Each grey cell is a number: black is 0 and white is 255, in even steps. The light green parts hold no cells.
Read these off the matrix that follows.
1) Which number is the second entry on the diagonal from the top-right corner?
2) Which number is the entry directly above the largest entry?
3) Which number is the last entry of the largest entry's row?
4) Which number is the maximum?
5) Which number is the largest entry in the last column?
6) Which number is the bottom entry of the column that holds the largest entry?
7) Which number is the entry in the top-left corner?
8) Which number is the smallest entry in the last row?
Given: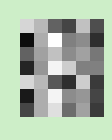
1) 140
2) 98
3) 46
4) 254
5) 128
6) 223
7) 214
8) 58

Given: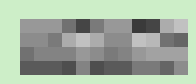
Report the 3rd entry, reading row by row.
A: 152
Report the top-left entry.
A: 152
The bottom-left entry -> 90
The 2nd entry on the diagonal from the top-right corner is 113
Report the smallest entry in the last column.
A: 101
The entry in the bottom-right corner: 140
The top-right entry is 193
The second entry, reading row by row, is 152
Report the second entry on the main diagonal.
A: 140
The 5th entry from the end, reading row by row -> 90

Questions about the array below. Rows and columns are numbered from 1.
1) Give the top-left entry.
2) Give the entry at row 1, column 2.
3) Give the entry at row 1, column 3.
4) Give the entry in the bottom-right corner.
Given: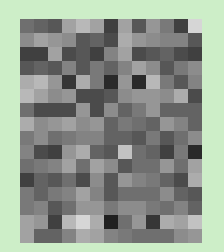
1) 111
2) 99
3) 87
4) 150

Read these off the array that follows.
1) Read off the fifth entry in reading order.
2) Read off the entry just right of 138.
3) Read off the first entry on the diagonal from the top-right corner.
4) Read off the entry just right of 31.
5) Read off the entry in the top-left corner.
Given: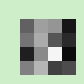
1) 116
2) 245
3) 22
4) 138
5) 97

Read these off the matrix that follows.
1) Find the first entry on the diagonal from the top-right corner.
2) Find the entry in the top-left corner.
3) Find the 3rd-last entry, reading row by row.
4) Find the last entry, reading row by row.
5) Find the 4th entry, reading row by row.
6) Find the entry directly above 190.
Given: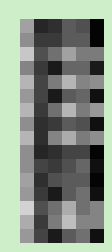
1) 4
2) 161
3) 91
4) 16
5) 91
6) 172

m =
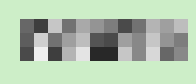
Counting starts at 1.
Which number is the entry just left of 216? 136
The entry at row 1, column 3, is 198
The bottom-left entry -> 74
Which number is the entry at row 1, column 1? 103
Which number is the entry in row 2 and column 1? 93
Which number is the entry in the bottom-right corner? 136
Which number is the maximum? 239
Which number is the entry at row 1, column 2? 62
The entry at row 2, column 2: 207
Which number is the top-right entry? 189

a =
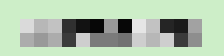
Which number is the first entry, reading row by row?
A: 218
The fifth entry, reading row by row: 18
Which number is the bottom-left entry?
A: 172
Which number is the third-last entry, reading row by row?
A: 206
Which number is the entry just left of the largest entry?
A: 7
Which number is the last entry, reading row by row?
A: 142

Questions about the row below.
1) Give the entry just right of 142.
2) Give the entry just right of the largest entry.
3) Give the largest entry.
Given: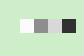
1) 216
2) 142
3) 251

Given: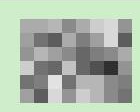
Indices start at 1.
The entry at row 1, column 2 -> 171
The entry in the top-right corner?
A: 148
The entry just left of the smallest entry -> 81
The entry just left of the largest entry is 126
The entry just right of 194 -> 103
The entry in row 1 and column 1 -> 171
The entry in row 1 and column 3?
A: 182
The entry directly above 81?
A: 126
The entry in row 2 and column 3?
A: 93
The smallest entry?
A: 48
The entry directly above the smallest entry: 138
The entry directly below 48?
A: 138
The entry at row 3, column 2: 182
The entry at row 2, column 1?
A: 159

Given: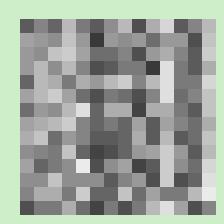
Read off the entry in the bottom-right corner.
132
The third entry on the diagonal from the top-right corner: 132
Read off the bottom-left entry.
79
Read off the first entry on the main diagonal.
91
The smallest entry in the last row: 67
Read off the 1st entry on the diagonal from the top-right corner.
185
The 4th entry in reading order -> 185
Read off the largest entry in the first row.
214
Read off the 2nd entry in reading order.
132
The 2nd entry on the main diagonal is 153
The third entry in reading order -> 101
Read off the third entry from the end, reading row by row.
162
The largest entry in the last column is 235
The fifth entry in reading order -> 122
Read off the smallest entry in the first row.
79

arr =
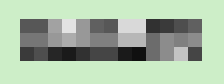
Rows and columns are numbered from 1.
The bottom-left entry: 58
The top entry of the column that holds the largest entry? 227
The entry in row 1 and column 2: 87
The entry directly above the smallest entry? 183
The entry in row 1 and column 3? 162
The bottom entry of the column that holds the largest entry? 26
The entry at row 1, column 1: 87
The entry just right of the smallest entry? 108
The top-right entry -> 96
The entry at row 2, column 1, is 118
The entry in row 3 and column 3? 38
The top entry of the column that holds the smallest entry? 217

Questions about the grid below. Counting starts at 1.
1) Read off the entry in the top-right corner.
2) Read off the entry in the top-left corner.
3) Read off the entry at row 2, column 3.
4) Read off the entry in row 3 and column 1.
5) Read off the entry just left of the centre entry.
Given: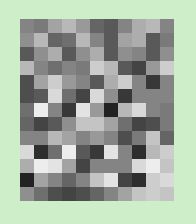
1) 132
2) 132
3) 101
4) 89
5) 227

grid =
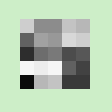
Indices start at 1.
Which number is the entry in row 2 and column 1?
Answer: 97
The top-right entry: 183
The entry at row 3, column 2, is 109
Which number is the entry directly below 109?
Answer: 237
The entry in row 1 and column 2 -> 140
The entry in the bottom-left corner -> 11
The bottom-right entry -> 57
